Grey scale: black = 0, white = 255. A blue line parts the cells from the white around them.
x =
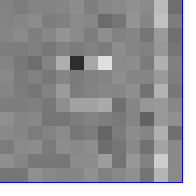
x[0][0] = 130
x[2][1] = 138
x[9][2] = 124
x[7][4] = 142
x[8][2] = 135
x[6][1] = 124
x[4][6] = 166
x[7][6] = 162
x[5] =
[136, 123, 129, 120, 134, 123, 129, 132, 142, 134, 134, 154, 126]
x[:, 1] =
[124, 134, 138, 124, 120, 123, 124, 125, 133, 134, 138, 133, 119]
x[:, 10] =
[138, 134, 118, 129, 123, 134, 114, 150, 99, 134, 114, 130, 116]
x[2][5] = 138
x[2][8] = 130
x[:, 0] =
[130, 131, 133, 125, 131, 136, 133, 125, 143, 137, 124, 142, 118]
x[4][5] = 45
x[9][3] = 131
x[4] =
[131, 120, 110, 132, 174, 45, 166, 223, 139, 141, 123, 176, 128]
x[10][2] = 141
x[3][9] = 133
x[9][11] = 175
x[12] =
[118, 119, 143, 136, 133, 134, 144, 129, 136, 143, 116, 181, 138]
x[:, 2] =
[132, 140, 126, 128, 110, 129, 118, 128, 135, 124, 141, 120, 143]
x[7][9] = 134
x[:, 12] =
[110, 125, 112, 117, 128, 126, 120, 135, 144, 112, 137, 137, 138]
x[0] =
[130, 124, 132, 131, 134, 141, 127, 135, 138, 144, 138, 186, 110]
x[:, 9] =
[144, 147, 134, 133, 141, 134, 142, 134, 133, 141, 137, 151, 143]

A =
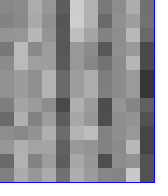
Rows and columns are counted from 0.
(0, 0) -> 136
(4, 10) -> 75
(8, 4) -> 93
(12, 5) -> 174
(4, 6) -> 135
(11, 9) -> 147
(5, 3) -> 179
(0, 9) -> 173
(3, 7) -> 87
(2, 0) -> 148
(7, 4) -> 73
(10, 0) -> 150
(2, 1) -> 150
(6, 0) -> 145
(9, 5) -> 179
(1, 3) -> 143
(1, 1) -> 138
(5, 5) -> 157
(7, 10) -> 96
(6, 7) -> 127
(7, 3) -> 141
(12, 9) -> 200
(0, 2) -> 172
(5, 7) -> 126
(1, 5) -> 206
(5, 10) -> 53
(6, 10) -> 54
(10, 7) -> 131
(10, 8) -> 139
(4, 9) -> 182
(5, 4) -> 106
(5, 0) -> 145
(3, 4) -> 88
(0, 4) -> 93

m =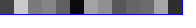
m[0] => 67
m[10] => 107
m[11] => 166

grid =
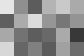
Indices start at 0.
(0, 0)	229
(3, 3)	92
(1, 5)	148
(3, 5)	108
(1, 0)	95

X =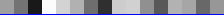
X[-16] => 159
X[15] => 151
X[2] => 25

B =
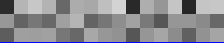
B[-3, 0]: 44
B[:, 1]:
[181, 99, 159]
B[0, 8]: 211
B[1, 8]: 142
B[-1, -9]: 151
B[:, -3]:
[38, 150, 96]
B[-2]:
[151, 99, 119, 104, 160, 181, 100, 118, 142, 162, 121, 86, 150, 150, 138, 104]
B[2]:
[93, 159, 158, 161, 119, 104, 168, 151, 146, 86, 150, 166, 140, 96, 146, 165]
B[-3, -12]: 104
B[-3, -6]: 174
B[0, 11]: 150

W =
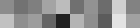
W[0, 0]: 140
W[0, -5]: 112
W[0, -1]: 130
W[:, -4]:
[146, 142]
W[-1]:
[193, 143, 157, 101, 33, 180, 142, 91, 227, 161]
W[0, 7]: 108

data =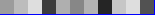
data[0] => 156
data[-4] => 37
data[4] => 175
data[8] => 198

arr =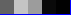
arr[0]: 98
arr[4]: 1
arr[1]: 196

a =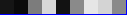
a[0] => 21
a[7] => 212
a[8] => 138

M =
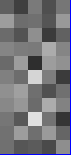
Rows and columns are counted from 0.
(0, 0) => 96
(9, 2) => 111
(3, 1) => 124
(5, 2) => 213
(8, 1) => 88
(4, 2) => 46
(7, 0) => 136
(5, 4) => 59
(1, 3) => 85
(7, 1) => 151
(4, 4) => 145
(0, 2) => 122
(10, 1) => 86
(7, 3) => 172
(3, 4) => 133
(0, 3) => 79
